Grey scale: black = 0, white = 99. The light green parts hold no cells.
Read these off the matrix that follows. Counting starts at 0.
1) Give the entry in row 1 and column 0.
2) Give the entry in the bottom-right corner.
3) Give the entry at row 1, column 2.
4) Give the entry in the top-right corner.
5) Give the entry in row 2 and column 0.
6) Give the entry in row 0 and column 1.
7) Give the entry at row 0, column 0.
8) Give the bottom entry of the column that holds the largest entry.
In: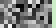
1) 73
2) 56
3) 79
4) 23
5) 51
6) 45
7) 39
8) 96

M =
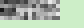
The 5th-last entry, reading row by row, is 73
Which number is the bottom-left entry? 78
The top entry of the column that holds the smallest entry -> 42
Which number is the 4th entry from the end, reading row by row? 53
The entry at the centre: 84
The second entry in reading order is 20
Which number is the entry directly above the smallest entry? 58
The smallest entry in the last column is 42
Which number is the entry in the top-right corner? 53
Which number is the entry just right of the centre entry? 73
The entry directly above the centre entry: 58
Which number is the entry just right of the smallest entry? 37
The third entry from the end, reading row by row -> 63
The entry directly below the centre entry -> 84
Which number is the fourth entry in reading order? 31

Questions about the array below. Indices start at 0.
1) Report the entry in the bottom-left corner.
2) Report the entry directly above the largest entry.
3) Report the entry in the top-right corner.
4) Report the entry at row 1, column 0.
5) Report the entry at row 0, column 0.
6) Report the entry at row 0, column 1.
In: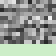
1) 44
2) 55
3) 72
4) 44
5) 82
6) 72

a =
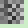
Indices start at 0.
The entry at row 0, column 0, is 50
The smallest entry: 17
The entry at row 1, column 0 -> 62
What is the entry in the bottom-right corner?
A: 79
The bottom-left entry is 50
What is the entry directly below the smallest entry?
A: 56
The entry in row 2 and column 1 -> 39
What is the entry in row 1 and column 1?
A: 29
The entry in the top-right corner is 44
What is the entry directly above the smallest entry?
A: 68
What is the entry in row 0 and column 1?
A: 34

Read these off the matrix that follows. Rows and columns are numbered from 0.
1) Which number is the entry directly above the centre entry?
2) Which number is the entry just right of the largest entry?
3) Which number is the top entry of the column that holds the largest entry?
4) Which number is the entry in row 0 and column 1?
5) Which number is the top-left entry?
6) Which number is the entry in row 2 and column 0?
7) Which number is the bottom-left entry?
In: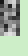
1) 57
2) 81
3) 75
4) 63
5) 9
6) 46
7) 57
